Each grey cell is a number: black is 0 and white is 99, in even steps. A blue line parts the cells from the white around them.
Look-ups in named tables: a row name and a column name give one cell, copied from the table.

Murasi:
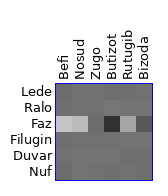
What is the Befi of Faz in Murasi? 76
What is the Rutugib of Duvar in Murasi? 43
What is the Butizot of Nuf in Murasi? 43
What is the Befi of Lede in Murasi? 42
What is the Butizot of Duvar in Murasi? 45
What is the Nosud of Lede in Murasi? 44
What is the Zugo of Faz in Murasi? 42
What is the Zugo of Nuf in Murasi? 44
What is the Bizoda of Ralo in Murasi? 45
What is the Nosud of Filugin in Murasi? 44
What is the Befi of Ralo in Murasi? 43
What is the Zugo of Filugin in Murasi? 44
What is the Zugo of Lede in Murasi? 44
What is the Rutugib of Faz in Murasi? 64
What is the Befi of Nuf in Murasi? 42
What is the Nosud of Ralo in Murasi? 44
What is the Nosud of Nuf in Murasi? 45
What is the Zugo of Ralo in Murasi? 44
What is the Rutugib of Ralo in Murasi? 45
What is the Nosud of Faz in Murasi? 73
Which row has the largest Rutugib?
Faz

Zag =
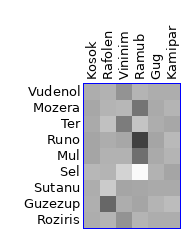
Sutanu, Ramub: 65
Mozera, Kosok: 65
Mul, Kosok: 64
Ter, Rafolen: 75
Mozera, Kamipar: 70
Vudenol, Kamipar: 67
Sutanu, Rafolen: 79
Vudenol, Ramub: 70
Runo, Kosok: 64
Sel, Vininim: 82
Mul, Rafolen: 69
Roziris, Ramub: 70
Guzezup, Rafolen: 40
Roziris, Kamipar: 67
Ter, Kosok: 66
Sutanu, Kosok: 67

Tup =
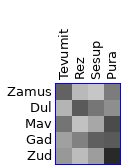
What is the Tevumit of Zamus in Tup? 38
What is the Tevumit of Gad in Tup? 62
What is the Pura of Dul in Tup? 55
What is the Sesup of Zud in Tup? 61
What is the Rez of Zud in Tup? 73
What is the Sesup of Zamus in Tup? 77
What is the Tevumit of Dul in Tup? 70
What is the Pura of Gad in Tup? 35
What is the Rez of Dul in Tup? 35
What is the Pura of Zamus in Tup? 48
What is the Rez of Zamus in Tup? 72
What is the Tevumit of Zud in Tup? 59
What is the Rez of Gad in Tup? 50
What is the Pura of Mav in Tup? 29
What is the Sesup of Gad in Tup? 37

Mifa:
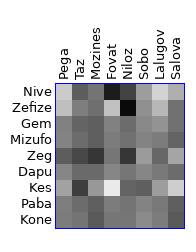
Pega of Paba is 49
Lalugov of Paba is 47
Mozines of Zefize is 43
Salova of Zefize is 44
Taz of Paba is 42
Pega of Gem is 50
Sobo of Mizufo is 51
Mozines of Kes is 59
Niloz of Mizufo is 44
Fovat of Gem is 50
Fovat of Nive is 11
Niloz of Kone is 46
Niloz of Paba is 45
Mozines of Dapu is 41
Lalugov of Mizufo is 48
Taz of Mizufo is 42
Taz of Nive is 36

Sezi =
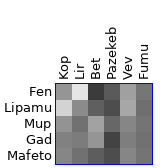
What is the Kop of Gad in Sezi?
50
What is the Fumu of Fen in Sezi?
46
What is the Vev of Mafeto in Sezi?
52
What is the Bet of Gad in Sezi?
58
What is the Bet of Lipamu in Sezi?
37
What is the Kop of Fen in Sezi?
58
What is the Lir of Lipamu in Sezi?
54
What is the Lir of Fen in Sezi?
89
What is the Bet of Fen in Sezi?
23
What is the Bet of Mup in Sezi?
63
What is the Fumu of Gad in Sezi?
44
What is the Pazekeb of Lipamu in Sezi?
30
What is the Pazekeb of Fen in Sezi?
35
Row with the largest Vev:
Lipamu

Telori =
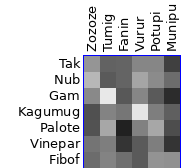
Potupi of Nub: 54
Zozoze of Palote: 32
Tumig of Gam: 90
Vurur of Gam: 52
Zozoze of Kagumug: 31
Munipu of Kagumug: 37
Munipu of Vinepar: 20
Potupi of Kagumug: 49
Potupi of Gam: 35
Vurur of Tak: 52
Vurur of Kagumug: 89
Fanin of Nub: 39
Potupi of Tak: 52

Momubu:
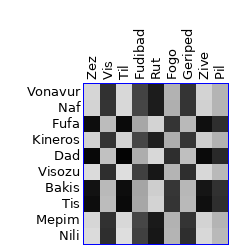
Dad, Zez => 3
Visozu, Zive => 84
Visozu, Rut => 9
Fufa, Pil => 18
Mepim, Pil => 70
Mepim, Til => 84

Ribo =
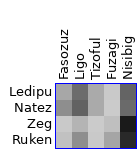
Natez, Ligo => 38
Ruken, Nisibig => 16
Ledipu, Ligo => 42
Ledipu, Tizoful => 66
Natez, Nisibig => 41
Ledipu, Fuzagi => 78
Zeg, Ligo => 70
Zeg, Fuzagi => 74
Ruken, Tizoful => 78
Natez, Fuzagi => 79
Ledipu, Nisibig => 39
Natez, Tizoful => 66
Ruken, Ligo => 55
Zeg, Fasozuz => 78
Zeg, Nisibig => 10
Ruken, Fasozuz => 75
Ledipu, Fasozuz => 65
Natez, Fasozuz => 55
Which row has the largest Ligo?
Zeg

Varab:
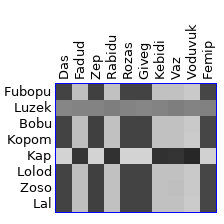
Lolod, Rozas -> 26
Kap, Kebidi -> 19
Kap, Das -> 82
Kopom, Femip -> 27
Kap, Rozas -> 82
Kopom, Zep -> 25
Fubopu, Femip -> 27
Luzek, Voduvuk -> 51
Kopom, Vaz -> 75
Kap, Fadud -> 21

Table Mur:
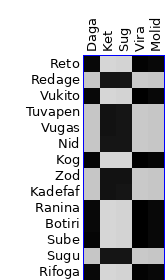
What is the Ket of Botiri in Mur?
83
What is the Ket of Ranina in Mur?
83
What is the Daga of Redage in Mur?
77
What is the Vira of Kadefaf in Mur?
78
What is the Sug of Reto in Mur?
82
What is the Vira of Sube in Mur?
0
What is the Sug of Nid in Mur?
8
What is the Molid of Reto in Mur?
3
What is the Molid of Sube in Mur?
3
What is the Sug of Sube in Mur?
82
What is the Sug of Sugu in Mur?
8
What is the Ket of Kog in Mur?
83
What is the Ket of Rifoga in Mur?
83
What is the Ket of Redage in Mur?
8
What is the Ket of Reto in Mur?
83
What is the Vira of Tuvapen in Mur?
78
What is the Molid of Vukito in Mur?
3
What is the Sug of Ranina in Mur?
82

